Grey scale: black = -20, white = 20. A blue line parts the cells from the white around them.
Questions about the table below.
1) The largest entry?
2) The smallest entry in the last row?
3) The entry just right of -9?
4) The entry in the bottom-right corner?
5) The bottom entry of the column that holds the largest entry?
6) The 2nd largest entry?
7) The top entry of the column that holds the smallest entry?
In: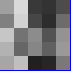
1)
14
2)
-15
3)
-13
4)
-1
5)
10
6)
13
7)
-11
